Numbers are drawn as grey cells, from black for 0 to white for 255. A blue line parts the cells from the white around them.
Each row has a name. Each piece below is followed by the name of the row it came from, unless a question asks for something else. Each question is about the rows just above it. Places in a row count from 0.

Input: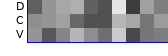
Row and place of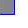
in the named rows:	V, 2
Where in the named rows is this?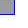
C, 9
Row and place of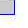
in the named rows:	V, 6
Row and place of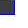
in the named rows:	D, 7
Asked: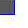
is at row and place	V, 1

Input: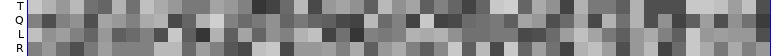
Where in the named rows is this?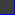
Q, 52
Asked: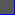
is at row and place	R, 14
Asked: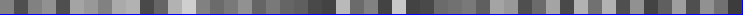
Q
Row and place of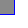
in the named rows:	R, 29

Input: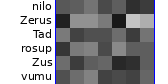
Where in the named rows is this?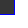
rosup, 0
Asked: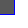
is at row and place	nilo, 0

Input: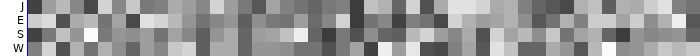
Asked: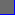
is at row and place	E, 20
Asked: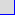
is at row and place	E, 1

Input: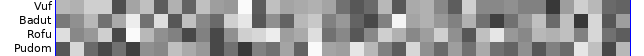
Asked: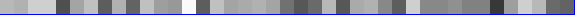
Vuf
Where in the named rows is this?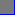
Badut, 0
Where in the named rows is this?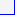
Badut, 24
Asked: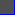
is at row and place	Vuf, 4
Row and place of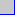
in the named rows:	Badut, 18

